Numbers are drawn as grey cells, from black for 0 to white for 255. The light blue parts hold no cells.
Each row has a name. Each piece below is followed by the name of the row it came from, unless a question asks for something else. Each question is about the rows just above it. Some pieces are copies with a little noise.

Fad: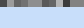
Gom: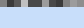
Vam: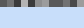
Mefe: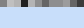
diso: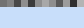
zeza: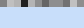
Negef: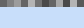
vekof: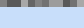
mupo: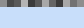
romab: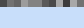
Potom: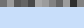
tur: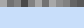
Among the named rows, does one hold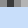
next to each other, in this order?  no
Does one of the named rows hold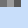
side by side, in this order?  yes
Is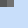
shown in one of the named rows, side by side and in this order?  yes
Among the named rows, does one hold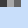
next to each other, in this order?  no
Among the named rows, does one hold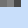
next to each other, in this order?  yes
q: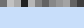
Mefe

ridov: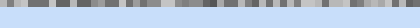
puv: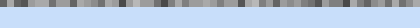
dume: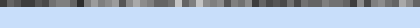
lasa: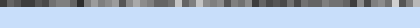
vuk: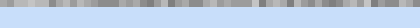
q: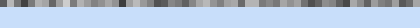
puv

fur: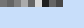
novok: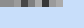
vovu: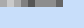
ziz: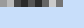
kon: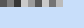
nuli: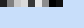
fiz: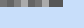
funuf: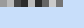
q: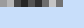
ziz
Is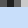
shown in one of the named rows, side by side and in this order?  no

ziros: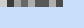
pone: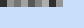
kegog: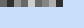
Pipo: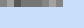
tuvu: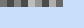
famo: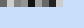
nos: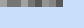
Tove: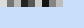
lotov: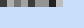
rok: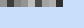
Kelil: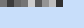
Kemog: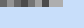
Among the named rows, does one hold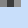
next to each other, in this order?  no
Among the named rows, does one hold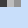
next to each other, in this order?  no

